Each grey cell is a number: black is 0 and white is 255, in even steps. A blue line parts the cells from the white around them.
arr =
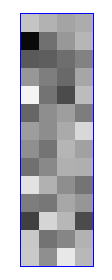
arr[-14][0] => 196
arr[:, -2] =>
[164, 152, 110, 105, 75, 158, 170, 181, 176, 142, 167, 183, 134, 232]
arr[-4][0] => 125
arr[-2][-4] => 200
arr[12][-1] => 178
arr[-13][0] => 9
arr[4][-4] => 244
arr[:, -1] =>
[172, 182, 130, 166, 188, 125, 216, 161, 175, 116, 150, 75, 178, 184]
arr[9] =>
[226, 177, 142, 116]
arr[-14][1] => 178
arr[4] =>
[244, 115, 75, 188]
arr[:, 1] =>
[178, 112, 94, 126, 115, 142, 141, 116, 137, 177, 119, 213, 115, 143]

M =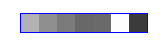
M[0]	178
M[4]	106
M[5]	253
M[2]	123

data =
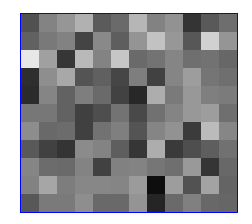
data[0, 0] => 81
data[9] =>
[130, 166, 125, 135, 135, 133, 155, 14, 157, 82, 163, 100]
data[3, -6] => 126
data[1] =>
[97, 121, 130, 68, 137, 94, 148, 194, 151, 87, 209, 149]
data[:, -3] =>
[52, 87, 111, 157, 152, 152, 59, 78, 153, 82, 128]
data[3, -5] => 65
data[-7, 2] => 98
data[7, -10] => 52
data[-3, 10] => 53
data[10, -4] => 106
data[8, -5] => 118
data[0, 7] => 130
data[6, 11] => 134
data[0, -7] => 106
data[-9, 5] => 198
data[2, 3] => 185
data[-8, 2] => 168
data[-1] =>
[88, 122, 122, 142, 105, 105, 148, 37, 106, 128, 104, 102]
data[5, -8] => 78
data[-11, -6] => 182
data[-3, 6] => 131
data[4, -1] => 123
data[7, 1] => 65
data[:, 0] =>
[81, 97, 231, 46, 43, 119, 141, 89, 133, 130, 88]
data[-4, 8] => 58
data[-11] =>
[81, 131, 150, 177, 91, 106, 182, 130, 146, 52, 89, 110]
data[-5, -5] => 133
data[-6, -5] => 113
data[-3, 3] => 131
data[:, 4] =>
[91, 137, 131, 96, 106, 78, 114, 131, 65, 135, 105]

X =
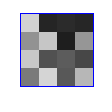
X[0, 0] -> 210
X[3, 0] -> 122
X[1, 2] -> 30
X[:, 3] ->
[38, 150, 71, 183]
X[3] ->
[122, 213, 88, 183]

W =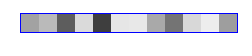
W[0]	162
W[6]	232
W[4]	62
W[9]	216

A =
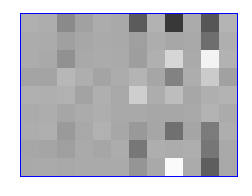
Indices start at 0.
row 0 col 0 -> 176
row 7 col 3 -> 170
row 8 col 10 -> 94
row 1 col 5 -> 169
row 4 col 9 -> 167
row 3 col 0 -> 164
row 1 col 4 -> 170
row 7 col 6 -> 119
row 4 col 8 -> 189
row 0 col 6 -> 91
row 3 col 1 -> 164
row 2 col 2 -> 145
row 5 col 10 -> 179
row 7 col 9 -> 174
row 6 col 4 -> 177
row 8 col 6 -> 149
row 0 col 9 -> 171
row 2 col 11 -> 178
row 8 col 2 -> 168
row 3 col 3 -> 174
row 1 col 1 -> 171
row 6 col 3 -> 168
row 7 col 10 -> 118
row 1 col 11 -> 175
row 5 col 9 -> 168
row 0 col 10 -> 86
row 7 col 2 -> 159
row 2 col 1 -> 169
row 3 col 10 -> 203
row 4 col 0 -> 176
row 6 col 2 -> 154

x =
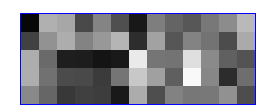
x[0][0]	7
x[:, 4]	[132, 152, 20, 59, 61]
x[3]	[174, 113, 75, 73, 59, 117, 200, 160, 95, 249, 135, 44, 110]
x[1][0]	65
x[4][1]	102
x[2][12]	83
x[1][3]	131
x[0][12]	185
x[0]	[7, 176, 167, 73, 132, 79, 24, 126, 100, 87, 120, 140, 185]
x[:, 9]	[87, 131, 223, 249, 119]
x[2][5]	25
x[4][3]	64
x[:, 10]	[120, 115, 138, 135, 120]
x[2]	[173, 106, 30, 29, 20, 25, 234, 117, 115, 223, 138, 96, 83]

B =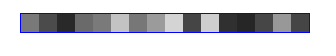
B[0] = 121
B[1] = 75
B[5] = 195
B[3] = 106
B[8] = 212
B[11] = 48

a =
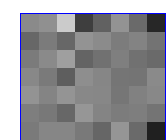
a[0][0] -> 138
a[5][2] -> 103
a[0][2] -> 203
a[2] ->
[123, 138, 159, 100, 113, 127, 113, 106]
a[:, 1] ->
[144, 123, 138, 122, 132, 120, 134]
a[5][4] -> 132
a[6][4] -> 102
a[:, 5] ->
[147, 124, 127, 117, 118, 124, 149]
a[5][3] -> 150
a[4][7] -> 136
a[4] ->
[147, 132, 148, 136, 135, 118, 129, 136]
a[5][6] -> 126

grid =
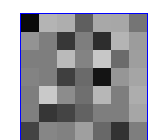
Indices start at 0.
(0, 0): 10
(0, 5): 167
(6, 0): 67
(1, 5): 180
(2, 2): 186
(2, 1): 126
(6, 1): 134
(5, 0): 127
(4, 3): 111
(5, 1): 54
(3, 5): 150
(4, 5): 126
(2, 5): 107
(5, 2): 68

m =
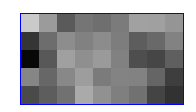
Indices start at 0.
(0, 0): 202
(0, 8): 149
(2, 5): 129
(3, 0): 134
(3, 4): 123
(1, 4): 140
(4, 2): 113
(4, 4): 145
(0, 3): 117
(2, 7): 70
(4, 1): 93
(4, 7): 68
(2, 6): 78
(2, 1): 88
